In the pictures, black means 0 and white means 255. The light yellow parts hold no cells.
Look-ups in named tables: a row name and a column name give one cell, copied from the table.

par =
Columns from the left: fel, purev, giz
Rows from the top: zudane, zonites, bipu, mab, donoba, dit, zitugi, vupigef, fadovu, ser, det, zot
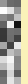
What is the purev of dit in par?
110
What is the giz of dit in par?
66
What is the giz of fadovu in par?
134
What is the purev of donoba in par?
112
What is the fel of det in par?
102
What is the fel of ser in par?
186
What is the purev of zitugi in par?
65
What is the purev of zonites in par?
223
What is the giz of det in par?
94
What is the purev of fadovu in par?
245
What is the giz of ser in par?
136
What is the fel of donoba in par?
55

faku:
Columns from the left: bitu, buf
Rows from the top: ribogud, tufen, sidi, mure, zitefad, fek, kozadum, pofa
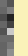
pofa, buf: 142
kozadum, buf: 119
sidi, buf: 35
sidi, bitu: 77
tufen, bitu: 103
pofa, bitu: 101
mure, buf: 66
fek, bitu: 106
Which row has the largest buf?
zitefad

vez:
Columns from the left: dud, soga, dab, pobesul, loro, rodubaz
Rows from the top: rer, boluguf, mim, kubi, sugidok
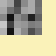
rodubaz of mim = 97
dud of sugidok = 178
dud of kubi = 199
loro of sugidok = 79
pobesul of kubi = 150
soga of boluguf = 113
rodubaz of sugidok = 115
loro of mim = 33
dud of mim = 135
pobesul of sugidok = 138
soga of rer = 159
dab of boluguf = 85
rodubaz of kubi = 133
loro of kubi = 125
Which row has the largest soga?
rer

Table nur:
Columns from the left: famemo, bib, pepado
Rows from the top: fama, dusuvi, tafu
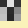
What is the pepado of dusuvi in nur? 136
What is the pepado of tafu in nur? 158
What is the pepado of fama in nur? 53
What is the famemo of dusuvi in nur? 188
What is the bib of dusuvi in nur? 43
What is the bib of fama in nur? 226
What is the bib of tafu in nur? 39
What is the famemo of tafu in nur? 194
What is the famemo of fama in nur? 48

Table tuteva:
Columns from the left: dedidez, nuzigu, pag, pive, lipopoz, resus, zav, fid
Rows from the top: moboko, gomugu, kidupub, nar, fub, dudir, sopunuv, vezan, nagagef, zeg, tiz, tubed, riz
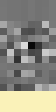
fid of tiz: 107
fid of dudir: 100
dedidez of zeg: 119
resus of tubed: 118
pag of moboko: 116
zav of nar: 186
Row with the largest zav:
vezan

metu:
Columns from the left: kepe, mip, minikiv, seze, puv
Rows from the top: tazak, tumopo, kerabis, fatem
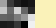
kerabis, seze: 152
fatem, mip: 30
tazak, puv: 23
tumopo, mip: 106
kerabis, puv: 225
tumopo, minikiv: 211
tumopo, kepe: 198
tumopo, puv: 40
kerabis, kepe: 101
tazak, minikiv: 30
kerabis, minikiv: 124
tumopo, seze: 101
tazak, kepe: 161
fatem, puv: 240
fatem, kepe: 26
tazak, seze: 16
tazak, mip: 59
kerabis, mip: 96

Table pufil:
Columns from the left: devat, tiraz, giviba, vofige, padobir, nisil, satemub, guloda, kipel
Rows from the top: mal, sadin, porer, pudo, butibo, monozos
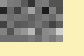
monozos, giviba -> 111
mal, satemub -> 122
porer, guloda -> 105
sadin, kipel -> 79
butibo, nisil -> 94
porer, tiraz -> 110
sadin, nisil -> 107
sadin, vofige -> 120
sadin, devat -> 36
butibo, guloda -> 146
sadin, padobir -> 162
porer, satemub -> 121
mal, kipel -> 83
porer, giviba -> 117
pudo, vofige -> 92
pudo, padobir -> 102
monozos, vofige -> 111
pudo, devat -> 66
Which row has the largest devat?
mal

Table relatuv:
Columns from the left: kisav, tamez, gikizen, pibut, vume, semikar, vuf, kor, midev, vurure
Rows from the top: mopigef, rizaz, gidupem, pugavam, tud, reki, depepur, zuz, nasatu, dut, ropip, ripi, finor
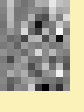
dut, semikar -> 127
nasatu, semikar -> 111
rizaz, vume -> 137
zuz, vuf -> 139
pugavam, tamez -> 179
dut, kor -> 112
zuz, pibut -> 109
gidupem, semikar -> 93
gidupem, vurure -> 218
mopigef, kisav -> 140
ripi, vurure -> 122
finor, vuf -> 0
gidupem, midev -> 127
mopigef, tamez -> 197
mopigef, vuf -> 170
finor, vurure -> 134
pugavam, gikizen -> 126
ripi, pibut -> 152
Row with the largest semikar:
zuz

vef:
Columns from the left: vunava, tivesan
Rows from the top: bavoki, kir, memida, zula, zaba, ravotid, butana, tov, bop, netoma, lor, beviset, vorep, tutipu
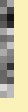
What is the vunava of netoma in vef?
118
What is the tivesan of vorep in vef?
185
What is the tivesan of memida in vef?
20
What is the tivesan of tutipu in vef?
187
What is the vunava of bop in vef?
134
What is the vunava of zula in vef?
89
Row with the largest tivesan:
zaba

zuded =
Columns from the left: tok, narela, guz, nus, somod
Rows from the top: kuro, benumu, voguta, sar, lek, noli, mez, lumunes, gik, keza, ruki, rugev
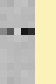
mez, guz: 184
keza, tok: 189
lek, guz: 206
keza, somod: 183
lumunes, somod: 187
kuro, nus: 193
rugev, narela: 177
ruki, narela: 187
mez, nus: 181
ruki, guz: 185
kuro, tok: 182
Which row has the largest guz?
lek

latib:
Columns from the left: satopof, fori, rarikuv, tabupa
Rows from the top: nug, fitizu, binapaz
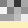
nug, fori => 181
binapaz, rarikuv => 189
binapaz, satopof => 161
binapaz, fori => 162
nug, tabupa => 167
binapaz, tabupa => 236
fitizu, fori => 128

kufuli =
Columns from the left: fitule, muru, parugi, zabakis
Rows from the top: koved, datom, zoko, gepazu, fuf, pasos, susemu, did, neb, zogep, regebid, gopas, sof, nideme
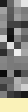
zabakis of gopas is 152
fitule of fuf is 123
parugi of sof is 169
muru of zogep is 122
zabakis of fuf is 118
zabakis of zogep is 123
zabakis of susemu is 154
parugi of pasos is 129
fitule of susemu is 89
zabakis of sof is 205
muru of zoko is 87
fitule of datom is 161
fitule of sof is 62
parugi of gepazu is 66
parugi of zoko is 156
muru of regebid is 138
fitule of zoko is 139
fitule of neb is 134

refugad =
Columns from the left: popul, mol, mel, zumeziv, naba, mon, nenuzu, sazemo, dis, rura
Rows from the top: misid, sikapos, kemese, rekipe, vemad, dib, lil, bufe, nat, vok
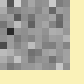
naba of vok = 151
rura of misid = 137
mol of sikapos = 126
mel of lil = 134
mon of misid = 143
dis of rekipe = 104
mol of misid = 85
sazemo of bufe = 168
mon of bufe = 123
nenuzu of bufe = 160

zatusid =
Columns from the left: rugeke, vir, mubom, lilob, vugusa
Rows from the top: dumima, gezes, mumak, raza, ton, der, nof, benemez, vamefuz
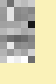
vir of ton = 198
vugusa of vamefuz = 109
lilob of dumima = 187
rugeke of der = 136
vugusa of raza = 24
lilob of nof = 144
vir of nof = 232
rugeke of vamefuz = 197
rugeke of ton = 182
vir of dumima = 111
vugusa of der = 129
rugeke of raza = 161
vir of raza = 164
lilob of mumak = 139
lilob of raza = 180
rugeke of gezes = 155
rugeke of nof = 158
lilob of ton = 168
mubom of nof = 138

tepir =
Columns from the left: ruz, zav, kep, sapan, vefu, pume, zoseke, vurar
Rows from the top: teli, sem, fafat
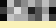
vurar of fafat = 57
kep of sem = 220
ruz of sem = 63
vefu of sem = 34
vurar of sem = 7
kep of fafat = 171
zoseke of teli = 190
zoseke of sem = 151
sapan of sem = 158
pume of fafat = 82
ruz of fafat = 9
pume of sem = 84

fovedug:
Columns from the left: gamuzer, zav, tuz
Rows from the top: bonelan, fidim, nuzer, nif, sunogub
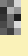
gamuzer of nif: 73
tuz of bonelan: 212
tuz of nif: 220
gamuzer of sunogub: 93
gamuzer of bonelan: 124
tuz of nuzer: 30
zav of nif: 110
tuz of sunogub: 153
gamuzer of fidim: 42
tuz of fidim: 148
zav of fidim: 177
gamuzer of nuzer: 54
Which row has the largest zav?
fidim

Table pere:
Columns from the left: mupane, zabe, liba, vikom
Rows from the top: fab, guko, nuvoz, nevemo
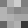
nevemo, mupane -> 101
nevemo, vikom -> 55
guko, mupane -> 179
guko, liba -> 134
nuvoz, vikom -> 165
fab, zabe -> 181
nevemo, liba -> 176
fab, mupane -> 125
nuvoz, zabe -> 176
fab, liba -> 206
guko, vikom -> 141
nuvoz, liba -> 166
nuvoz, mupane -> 180

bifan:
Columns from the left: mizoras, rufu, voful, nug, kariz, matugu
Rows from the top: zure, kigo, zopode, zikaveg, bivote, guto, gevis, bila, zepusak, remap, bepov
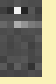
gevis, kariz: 65
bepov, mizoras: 69
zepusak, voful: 82
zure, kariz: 76
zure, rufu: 75
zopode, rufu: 81
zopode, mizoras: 81
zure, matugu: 77
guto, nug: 73
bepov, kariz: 78
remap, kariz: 50
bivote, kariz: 81
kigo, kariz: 86
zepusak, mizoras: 66
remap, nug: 76
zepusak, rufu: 83
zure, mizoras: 78
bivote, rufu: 80
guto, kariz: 74
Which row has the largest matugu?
zikaveg

